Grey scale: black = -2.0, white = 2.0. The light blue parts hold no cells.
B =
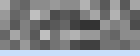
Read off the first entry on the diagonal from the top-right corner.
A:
0.6
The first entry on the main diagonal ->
0.8
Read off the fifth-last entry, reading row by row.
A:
-1.0
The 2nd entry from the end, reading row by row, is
-0.4
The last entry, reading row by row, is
0.0
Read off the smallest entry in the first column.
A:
-0.4
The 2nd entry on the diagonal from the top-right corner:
-0.2
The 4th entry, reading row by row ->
0.2
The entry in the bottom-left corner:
0.0
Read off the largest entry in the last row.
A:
0.4
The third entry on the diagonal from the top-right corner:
0.0
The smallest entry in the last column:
-0.8
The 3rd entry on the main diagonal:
0.0

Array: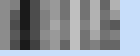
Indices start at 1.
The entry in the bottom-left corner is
0.2
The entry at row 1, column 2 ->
0.0
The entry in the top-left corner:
0.2
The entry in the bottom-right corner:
-0.4
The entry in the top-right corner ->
0.8
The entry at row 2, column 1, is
0.2

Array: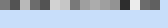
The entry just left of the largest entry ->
-1.3
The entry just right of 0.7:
0.5

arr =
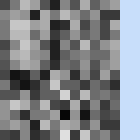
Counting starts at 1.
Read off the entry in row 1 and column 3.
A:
0.9
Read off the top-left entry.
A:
-0.9
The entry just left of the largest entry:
-0.3
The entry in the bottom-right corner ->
-0.7
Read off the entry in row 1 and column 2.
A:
-0.1
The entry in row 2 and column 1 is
0.1
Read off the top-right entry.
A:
0.5
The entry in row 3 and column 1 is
-0.1
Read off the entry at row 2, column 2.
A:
0.5
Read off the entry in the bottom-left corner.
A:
-0.9
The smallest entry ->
-1.9
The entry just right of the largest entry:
-1.1
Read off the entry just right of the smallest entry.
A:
0.3
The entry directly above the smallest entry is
-1.1
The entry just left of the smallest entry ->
0.5
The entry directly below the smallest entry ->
0.7
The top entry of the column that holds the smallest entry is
0.1

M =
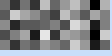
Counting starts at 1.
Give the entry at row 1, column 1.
-0.2
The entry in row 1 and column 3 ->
-0.2
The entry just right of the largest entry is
-1.2
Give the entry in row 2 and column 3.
0.6
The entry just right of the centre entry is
-0.8
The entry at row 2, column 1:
-0.6
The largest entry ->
1.6
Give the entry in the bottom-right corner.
-0.4
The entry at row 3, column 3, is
-0.6
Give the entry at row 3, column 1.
0.2
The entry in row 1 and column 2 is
-1.2
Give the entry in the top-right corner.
0.8

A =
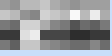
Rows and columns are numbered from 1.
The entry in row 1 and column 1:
0.5
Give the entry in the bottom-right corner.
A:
-0.3
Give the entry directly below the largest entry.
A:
-0.7
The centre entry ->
0.1
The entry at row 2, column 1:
1.1
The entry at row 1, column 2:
0.3
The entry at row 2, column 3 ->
0.3
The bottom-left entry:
-0.1
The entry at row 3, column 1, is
-0.1
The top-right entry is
0.5
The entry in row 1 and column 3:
0.9
